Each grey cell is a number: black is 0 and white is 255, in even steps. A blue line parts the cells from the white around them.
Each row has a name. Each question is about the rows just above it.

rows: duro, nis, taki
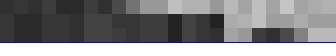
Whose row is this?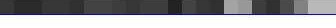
taki
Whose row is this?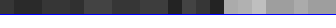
nis

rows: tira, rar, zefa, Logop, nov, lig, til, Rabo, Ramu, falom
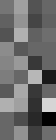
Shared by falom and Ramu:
[103]
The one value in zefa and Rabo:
[176]
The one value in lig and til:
[103]
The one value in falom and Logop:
[103]

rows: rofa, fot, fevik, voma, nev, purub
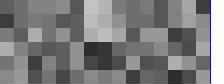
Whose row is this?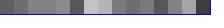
rofa
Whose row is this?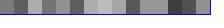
fevik
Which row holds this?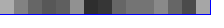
voma

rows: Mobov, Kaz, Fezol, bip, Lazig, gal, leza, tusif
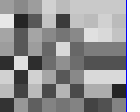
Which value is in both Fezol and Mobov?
[137]
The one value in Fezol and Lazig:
[224]
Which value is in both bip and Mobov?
[157]
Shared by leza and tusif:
[67]
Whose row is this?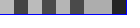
leza
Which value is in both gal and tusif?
[51]
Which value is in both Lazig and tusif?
[81]

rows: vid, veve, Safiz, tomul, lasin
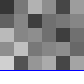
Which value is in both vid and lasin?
[70]
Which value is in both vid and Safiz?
[142]
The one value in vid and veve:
[120]
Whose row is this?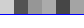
lasin
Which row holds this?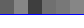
veve

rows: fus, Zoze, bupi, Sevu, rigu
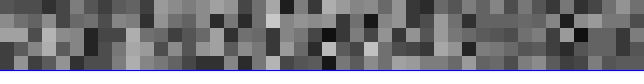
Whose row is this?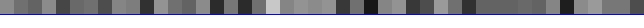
Zoze
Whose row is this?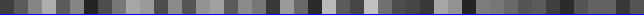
Sevu

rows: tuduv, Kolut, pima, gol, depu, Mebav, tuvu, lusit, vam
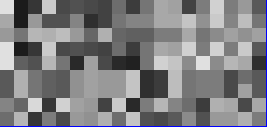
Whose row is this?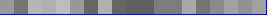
pima
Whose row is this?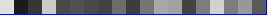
tuduv
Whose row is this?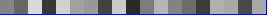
lusit
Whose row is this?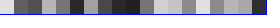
depu
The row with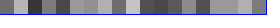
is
vam

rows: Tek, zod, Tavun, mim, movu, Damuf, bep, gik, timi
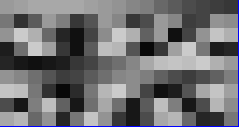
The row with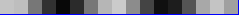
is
bep
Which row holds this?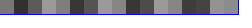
zod
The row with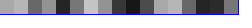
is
timi

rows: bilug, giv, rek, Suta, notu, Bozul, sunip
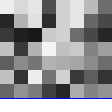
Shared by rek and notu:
[109]
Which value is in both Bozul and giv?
[209]
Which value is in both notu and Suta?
[178]
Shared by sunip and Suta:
[131]
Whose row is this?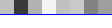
Suta
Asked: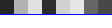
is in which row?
giv

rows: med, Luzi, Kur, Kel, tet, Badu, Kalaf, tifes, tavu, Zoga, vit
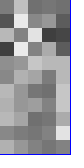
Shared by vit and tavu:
[118]
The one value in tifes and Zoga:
[130]
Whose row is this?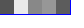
Luzi

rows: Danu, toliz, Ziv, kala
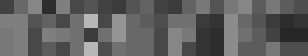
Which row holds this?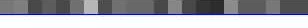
kala
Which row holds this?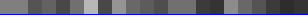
toliz
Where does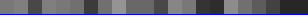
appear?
Ziv
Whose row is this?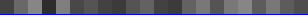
Danu

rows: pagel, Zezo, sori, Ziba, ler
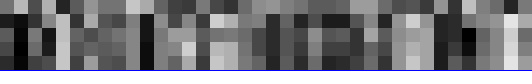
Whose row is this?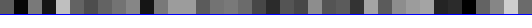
sori
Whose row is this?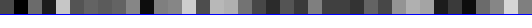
Ziba
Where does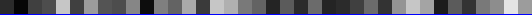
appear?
ler

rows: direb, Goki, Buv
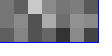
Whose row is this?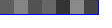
Buv
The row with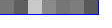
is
direb
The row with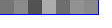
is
Goki

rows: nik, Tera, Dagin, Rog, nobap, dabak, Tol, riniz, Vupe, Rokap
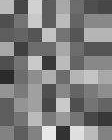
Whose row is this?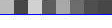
nik
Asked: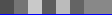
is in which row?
Tera
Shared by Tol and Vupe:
[122]
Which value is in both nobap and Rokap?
[187]
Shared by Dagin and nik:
[93]

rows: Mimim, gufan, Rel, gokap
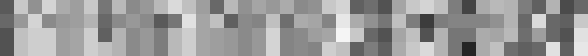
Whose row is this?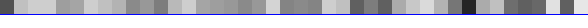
gokap
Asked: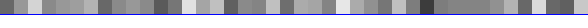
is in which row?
gufan

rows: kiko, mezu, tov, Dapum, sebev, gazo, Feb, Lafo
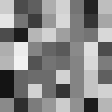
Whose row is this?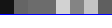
gazo
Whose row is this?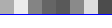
Dapum
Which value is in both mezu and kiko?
[116]
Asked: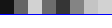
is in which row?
Feb
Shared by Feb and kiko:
[210]
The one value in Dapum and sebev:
[132]

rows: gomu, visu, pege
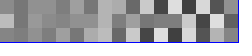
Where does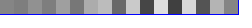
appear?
pege
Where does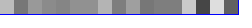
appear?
visu
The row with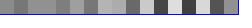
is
gomu

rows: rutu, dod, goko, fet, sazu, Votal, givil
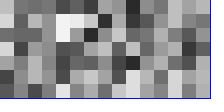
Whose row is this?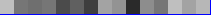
rutu
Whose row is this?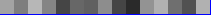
sazu

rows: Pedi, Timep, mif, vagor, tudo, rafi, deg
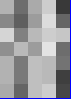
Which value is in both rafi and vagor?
[185]
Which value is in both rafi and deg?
[191]

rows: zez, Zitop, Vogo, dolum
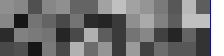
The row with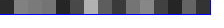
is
Vogo
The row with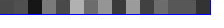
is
dolum
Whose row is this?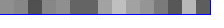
zez
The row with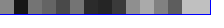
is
Zitop

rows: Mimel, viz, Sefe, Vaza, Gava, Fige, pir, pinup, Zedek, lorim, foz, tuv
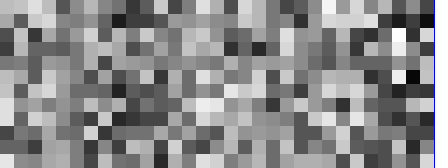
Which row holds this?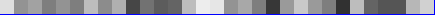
pinup
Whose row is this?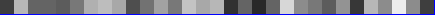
Vaza
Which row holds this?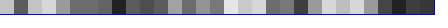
pir

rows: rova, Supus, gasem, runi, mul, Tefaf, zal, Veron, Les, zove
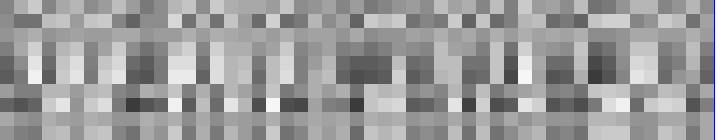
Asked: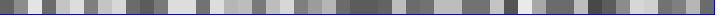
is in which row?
mul
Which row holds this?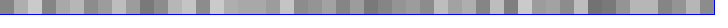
rova

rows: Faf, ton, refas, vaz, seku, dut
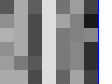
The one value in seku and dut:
[221]
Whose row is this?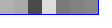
refas
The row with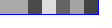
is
dut
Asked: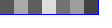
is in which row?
Faf
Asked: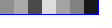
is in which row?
ton

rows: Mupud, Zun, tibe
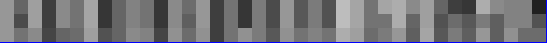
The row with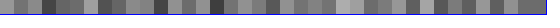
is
tibe
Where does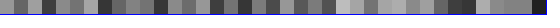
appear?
Mupud

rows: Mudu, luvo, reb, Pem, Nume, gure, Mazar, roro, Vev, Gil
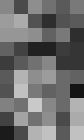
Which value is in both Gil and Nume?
[90]
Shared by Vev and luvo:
[171]
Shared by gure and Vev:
[142]
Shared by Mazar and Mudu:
[121]

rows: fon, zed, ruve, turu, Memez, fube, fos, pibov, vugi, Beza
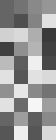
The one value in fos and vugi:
[137]
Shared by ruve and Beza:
[217]
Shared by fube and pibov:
[225]
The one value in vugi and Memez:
[93]
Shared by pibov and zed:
[225]
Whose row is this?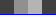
turu
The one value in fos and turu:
[144]

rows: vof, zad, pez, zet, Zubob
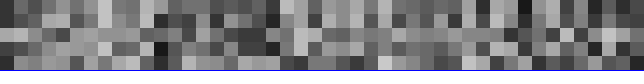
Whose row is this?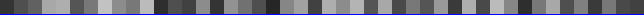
zad
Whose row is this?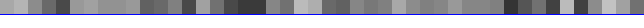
pez
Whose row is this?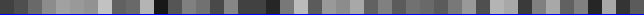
zet

